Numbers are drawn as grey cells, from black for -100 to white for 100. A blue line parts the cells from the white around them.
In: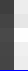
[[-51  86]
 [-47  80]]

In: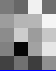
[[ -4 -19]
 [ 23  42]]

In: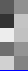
[[-29  13]
 [-60  54]]

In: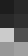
[[-77 -69]
 [-68 -62]]

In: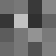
[[-11  -6]
 [-58  51]]

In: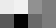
[[ 84  89]
 [-30 -98]]
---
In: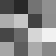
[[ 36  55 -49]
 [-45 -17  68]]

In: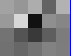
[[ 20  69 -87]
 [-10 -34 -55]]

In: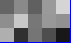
[[ 11  57  -7]
 [ 37 -62  -8]]

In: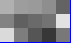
[[  2 -25 -17]
 [ 71  -2 -33]]

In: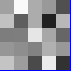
[[ 51 -26  35]
 [ -2  -1  80]]

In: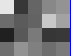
[[-15 -29 -22]
 [-75 -31  -4]]
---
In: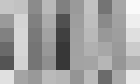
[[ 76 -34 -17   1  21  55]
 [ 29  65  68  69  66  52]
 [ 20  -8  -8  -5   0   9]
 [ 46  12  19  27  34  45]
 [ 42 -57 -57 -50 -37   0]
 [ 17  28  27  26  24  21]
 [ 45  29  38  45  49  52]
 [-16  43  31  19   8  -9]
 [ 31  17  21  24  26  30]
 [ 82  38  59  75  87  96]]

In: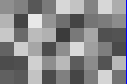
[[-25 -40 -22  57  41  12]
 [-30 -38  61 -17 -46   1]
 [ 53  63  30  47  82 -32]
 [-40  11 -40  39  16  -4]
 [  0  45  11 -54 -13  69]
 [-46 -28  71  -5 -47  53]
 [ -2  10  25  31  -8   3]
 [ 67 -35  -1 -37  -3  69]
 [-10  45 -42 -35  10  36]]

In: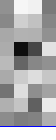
[[ 10  38 -10  33  46  35  32   7  14]
 [ -1  54  74  60 -21 -89  40  62  93]
 [  2 -25  11  73   6 -45  39  51  89]
 [ 38  84  27  55  14  77  14   5  -4]]

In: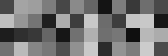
[[-11 -77  50 -44]
 [ 46 -63  18  29]
 [  5 -56  -9  24]
 [ -6 -20 -76  -2]
 [-39 -83  36 -44]
 [ 14 -11 -52   8]
 [ 58  38  57 -21]
 [-66 -13 -15 -84]
 [ 15  -7 -52  -1]
 [ -3 -88  54 -55]
 [ 60  44  57 -14]
 [-41  35 -82 -43]]

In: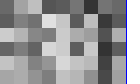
[[ 30  53 -21  60 -27 -18]
 [ 35  36  -2  41   0  28]
 [ 15   2 -22   6 -11  50]
 [ -1  17  68  -2  76 -33]
 [ 51  69  60  59  55 -29]
 [ 43  53 -26  35 -29  -8]
 [ 13  45  57  24  49 -59]
 [-43 -49 -60 -36 -55  -9]
 [ 26  32 -26  37 -29 -18]]

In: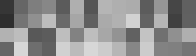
[[-20  40 -64 -58]
 [ 69  48  -9 -20]
 [-14 -31  13  -1]
 [-25 -28  48   6]
 [ 64  49 -17 -29]
 [ 47   2  30  37]
 [ 69  49 -25 -33]
 [ 60  31  33  42]
 [ 43  15  39  37]
 [  5 -24  65  35]
 [ 60  53 -22 -28]
 [  2 -12  43  18]
 [  0  13 -50 -45]
 [ -8  37 -24 -25]]

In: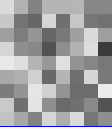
[[ 52  58  -3  32  83  67  25  56  71]
 [ 31 -12  15  37  74  12  -2  -9  39]
 [  3  79  80  63  41   7  17 -19   2]
 [ 67  12  63 -18  19 -36 -19  68  42]
 [ 36 -17  15  42  76  11  -6 -12  42]
 [ 71 -12 -15 -13  15  39  25  55  43]
 [ -7   8 -15  68   5  73  71  -7   5]
 [ 12 -34  84  -5  -6 -54  24 -11   6]]
